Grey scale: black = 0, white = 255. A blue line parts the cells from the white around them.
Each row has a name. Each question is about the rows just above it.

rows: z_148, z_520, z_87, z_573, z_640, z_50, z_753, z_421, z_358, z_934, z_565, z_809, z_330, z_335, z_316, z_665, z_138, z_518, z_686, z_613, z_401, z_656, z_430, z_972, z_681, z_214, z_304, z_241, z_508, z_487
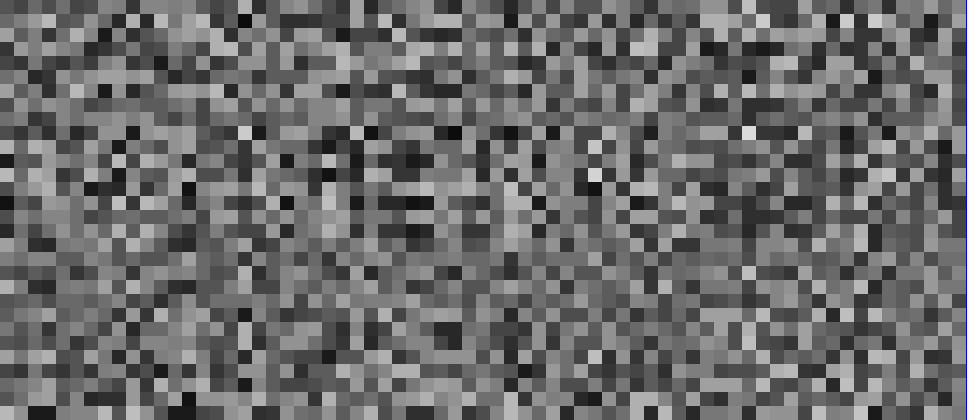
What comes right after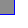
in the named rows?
[84]
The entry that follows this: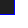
[126]
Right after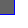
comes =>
[111]
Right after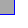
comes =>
[176]
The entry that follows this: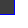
[126]

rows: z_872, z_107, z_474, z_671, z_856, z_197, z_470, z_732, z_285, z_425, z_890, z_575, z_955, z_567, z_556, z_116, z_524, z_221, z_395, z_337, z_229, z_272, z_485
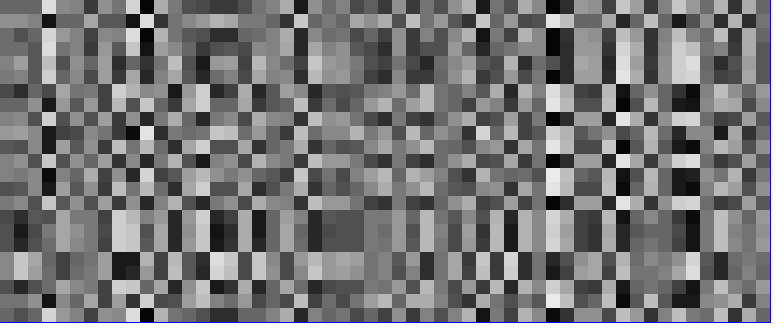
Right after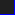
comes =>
[144]
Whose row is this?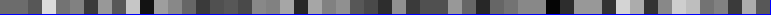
z_671
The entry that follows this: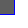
[58]

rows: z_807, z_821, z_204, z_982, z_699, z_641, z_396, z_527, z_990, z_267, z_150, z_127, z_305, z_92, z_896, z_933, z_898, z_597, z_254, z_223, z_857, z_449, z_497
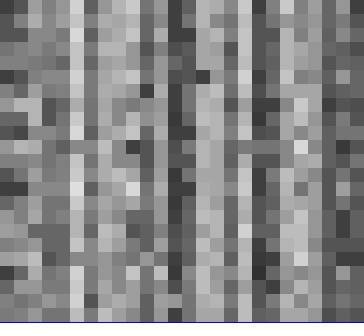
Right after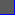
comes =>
[166]
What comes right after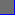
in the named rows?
[188]
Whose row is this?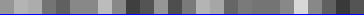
z_150
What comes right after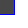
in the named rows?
[136]
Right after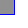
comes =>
[158]

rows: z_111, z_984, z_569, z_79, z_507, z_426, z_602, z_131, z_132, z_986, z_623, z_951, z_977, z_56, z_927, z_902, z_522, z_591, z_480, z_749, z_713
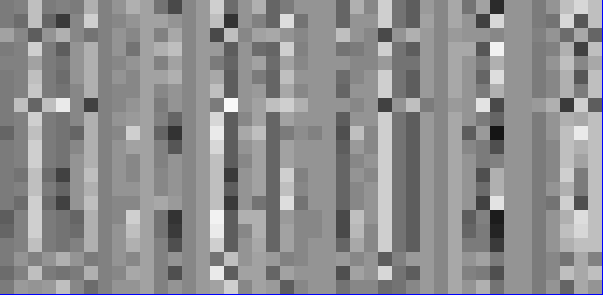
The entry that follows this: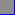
[129]
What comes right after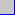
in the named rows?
[123]
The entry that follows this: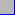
[135]

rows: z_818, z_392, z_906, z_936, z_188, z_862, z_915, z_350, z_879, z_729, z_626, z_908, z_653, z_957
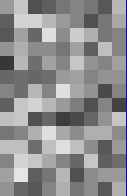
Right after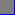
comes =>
[80]
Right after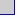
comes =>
[175]

